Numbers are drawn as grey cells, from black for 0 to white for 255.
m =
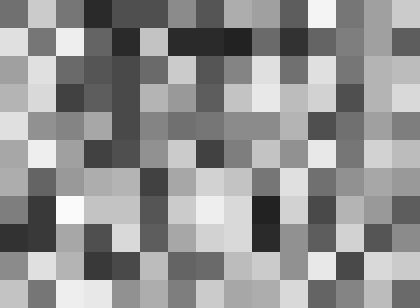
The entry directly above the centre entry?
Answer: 118
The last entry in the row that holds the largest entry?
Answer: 93
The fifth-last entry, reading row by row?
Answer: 217
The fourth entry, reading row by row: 42
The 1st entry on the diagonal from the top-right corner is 203
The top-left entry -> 112
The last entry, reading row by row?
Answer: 106
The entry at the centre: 65
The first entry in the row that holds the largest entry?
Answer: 126
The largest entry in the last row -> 238
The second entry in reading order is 203
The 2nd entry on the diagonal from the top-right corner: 160
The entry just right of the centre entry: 126
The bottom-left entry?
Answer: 195
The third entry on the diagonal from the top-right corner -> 118
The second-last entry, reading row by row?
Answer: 188
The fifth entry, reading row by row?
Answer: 79
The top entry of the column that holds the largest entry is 118
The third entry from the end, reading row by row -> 132
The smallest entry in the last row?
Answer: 100

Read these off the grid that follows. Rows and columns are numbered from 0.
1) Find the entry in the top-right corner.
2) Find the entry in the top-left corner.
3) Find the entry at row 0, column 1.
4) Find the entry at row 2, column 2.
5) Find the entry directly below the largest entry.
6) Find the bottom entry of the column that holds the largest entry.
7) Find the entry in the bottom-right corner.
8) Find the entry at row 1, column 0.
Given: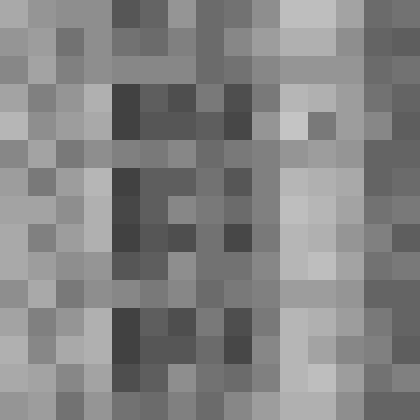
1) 114
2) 169
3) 149
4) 128
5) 149
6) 176
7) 100
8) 149
